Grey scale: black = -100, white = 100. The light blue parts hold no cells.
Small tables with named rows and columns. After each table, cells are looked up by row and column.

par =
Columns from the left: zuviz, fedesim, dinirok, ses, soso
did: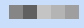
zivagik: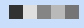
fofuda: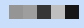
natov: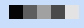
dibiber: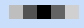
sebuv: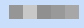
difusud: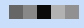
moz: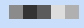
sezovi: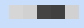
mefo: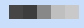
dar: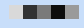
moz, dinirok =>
-29
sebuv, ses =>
20
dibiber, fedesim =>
-36
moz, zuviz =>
9
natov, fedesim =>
-26
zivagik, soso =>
-8
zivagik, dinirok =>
4
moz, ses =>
73
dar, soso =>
21
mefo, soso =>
58
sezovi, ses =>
-50
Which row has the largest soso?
natov

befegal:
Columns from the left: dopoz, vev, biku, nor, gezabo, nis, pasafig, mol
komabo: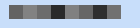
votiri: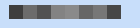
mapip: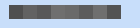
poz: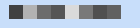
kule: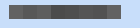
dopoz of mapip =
-38
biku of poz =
-15
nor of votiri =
3
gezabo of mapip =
-17
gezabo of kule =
-39
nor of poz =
-33
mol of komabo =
-11
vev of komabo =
2
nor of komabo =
-67
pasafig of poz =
-37
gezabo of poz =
71
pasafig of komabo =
-63
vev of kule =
-31
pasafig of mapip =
-13
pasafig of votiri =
-7
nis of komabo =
-20
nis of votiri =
-20
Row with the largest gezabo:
poz

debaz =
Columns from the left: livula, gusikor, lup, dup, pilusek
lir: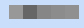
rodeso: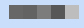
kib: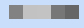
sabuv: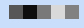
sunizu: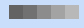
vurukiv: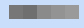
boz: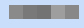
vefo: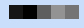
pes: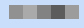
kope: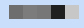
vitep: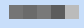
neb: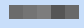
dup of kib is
-7
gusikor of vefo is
-99
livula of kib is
2
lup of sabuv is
-5
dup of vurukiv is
15
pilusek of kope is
56
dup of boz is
24
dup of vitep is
-27
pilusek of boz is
7
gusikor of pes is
33
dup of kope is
-76
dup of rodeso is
-32
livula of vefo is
-83
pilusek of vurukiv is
21
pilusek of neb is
-18
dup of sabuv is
70
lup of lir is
5
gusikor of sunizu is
-11
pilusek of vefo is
-9
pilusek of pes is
22
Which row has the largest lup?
kib

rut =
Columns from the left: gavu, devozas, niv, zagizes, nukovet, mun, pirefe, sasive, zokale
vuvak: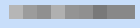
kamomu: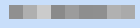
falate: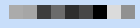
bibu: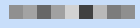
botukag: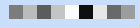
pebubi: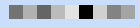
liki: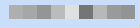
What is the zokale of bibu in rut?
12
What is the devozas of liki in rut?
31
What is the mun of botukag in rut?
-88
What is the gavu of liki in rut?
37
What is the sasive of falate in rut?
72
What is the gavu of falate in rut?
34
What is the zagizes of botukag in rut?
54
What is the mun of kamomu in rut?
11
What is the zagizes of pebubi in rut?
47
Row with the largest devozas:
botukag

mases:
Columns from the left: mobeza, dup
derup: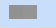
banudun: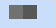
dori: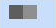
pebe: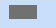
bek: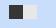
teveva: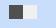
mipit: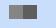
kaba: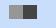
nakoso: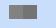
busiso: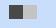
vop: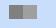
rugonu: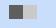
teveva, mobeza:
-37
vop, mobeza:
0
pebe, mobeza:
-11
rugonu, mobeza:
-26
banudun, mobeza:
-11
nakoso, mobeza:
2
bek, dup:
81
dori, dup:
12

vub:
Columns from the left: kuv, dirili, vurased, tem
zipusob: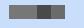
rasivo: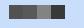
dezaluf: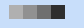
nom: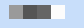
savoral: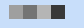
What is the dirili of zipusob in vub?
-7
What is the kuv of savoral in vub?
25
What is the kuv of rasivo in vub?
-36
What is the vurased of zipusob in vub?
-42
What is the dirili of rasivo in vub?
-30
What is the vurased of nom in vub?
-21
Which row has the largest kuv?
dezaluf

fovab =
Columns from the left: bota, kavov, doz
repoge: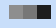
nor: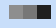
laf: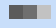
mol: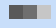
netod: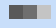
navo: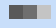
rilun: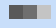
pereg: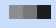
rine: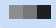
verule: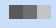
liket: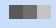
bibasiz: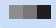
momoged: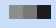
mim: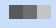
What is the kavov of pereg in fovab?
-7
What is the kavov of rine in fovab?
-7
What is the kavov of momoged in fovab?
-7
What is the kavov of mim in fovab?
-13
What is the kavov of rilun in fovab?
-13
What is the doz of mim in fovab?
54
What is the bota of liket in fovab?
-30
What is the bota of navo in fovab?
-30
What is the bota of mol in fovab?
-30

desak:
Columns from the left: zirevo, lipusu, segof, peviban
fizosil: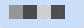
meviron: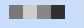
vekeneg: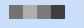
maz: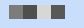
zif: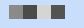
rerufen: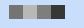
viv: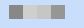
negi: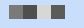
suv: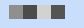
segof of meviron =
5
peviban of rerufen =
-57
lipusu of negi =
-38
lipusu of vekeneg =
37
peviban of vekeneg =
-51
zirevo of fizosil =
18
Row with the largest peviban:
viv

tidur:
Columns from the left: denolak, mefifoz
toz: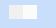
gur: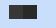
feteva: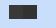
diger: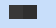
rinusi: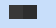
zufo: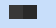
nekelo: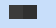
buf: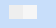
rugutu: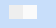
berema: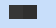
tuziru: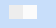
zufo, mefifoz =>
-68
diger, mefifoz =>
-63
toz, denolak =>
88
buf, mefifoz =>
93
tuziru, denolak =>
86
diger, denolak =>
-56
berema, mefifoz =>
-63
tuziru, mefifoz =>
97

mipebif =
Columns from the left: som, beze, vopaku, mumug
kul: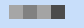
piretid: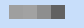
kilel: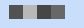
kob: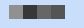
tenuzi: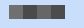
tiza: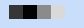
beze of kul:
1
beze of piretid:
27
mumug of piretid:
-24
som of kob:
13
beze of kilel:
44
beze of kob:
-56
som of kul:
30
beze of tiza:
-98
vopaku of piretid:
11
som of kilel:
-36
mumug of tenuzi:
-40
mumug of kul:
-41
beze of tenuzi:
-42
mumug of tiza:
70
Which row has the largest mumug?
tiza

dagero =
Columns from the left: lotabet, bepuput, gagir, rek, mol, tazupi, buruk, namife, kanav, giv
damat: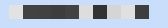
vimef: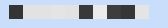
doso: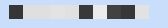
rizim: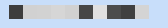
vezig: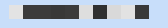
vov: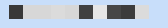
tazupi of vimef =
-55
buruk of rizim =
76
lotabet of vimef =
-59
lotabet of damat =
77
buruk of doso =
84
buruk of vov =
80
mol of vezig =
-54
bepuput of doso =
75
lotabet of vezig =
78
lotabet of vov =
-56

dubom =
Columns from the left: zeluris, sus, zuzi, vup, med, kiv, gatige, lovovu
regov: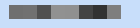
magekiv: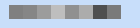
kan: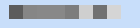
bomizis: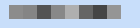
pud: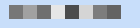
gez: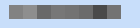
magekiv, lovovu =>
-4
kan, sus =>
5
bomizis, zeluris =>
10
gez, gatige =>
-42
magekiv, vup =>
49
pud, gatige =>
-2
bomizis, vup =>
7
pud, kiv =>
67
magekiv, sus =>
5
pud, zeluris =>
-7
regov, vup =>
14
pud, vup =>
80
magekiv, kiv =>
35
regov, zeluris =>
-13
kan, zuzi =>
7

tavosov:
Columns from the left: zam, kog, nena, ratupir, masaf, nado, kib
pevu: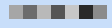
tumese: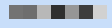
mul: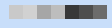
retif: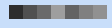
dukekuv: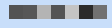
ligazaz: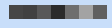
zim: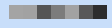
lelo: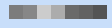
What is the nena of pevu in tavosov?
45
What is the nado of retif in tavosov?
0
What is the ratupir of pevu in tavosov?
-33
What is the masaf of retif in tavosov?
-22
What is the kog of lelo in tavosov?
6
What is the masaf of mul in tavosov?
-56

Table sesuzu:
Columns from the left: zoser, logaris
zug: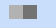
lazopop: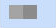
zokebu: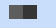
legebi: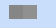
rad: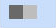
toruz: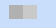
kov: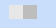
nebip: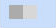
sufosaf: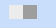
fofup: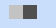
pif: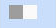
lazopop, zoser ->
29
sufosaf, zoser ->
85
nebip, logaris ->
69
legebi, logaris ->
13
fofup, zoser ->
53
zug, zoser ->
40
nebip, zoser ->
34
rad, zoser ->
-18
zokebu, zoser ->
-27
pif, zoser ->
23
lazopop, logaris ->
9

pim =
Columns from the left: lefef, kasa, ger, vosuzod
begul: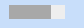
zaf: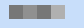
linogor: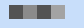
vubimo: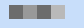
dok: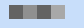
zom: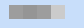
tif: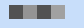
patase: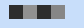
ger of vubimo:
-15
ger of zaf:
-7
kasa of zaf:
13
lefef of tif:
-36
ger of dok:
-22
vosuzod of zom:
59
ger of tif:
-36
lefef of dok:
-22
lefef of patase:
-65
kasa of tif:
16
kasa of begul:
32

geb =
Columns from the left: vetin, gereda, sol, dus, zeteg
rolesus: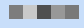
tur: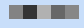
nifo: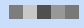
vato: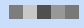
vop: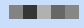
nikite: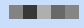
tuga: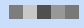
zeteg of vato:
-5
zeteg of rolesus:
-5
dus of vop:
-19
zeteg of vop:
6
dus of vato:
19
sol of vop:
39
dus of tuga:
19
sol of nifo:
-37
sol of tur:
39
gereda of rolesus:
58
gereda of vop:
-58
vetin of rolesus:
-2
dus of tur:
-19

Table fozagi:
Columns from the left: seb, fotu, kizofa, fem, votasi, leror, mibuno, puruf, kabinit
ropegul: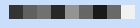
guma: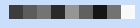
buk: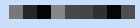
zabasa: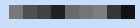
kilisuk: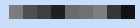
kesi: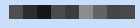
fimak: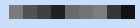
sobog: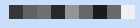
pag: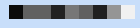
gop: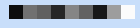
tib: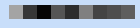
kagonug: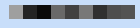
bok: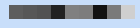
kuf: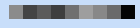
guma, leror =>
-25
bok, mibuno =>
-86
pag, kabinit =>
89
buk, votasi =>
-44
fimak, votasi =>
-17
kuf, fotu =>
-47
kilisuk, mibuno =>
-1
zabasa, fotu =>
-37
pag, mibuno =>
-75
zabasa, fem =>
-74
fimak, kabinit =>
-87
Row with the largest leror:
kuf

